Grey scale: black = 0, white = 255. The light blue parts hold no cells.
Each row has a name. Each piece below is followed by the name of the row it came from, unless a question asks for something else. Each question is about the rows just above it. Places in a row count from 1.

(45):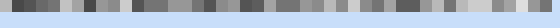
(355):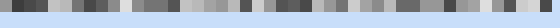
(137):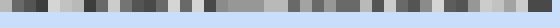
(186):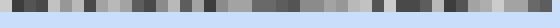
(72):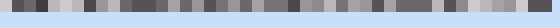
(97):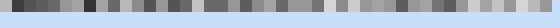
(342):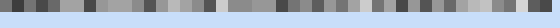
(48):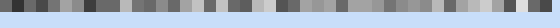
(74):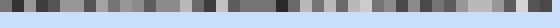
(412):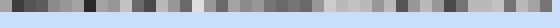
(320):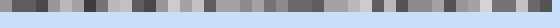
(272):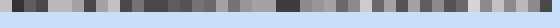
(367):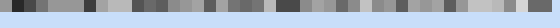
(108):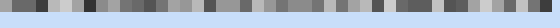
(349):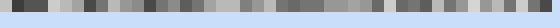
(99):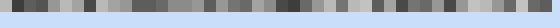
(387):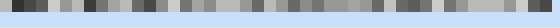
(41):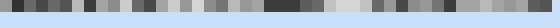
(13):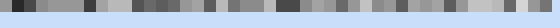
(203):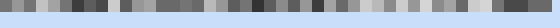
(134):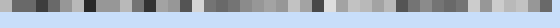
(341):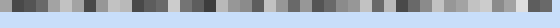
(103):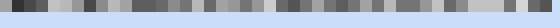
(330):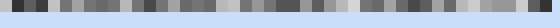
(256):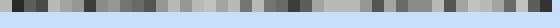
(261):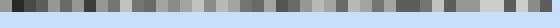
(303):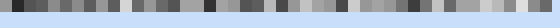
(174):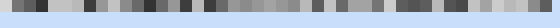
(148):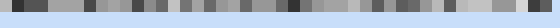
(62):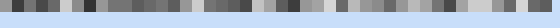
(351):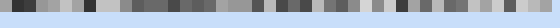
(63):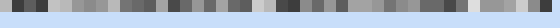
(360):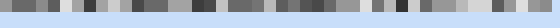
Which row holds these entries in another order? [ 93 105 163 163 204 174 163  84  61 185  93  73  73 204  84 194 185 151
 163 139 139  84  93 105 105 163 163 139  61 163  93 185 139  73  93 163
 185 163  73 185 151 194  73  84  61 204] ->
(186)
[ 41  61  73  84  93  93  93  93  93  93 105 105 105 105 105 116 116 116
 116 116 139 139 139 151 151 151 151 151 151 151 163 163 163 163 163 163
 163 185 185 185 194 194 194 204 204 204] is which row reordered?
(261)
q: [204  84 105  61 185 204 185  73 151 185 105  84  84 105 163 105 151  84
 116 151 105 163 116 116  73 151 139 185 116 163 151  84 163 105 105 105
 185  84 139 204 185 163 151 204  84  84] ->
(72)
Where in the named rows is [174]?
(186), 41
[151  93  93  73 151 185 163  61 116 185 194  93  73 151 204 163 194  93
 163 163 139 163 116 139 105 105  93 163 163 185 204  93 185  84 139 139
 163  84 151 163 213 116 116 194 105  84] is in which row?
(320)
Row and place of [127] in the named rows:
(349), 21
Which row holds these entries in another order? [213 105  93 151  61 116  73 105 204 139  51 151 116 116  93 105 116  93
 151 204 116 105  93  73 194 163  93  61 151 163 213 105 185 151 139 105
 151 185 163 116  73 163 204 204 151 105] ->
(62)

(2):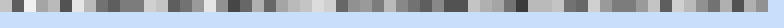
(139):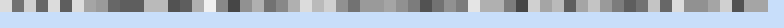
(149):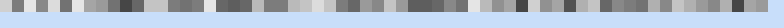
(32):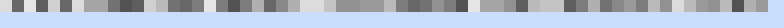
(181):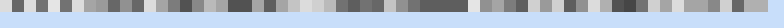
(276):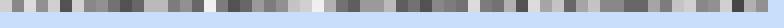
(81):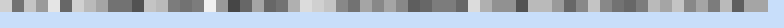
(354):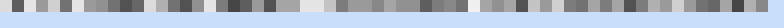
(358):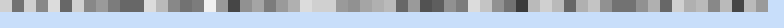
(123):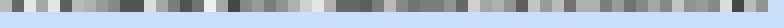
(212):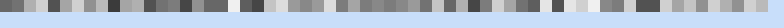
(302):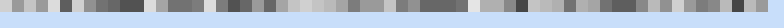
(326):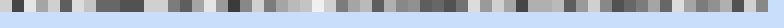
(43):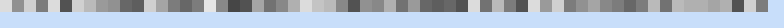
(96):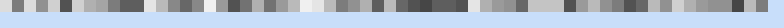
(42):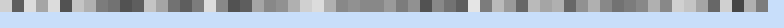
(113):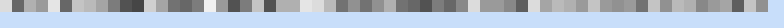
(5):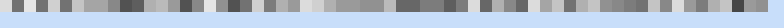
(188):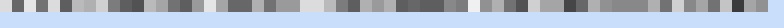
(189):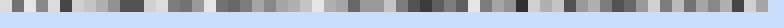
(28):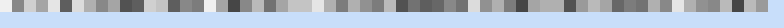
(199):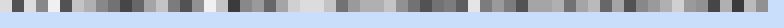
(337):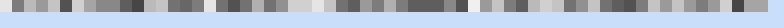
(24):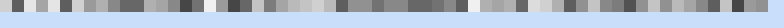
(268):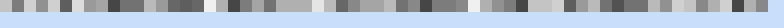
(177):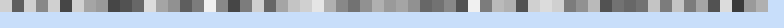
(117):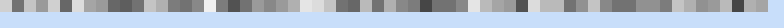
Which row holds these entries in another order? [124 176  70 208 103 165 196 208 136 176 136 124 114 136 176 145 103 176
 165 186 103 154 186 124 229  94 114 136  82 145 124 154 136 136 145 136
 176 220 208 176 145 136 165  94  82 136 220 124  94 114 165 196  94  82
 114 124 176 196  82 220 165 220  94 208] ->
(42)
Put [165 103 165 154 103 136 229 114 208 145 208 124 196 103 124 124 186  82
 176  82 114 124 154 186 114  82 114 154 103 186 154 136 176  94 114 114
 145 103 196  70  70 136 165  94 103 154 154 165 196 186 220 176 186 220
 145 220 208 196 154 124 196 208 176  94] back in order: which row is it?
(302)
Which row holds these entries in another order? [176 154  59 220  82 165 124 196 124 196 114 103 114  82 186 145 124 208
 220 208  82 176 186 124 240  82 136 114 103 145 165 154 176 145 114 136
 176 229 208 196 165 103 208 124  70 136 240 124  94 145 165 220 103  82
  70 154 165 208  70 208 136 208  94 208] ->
(177)

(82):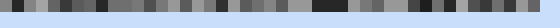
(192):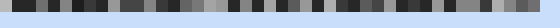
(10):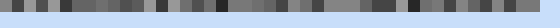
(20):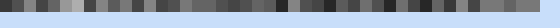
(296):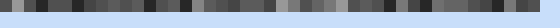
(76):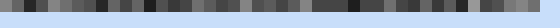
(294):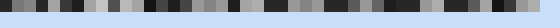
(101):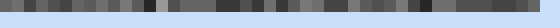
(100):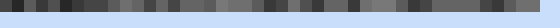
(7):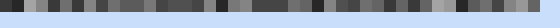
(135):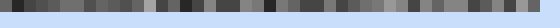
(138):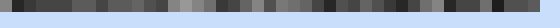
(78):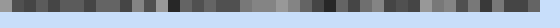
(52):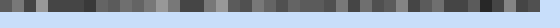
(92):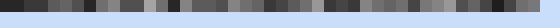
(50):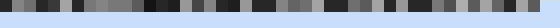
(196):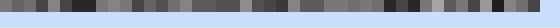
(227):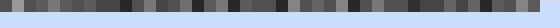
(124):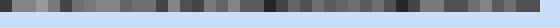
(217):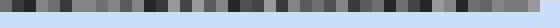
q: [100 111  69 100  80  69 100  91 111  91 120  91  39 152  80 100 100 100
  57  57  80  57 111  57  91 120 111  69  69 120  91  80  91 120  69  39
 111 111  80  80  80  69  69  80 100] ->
(101)
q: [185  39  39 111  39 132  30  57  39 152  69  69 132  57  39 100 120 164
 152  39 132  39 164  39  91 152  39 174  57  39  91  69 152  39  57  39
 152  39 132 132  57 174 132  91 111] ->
(192)
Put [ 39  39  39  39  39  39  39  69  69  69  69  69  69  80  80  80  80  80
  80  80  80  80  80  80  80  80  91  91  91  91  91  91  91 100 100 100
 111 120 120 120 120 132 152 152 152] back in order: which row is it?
(296)
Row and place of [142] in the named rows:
(196), 21
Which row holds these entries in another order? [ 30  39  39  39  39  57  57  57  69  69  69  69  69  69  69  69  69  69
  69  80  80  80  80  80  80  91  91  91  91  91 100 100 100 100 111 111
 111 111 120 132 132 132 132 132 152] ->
(138)

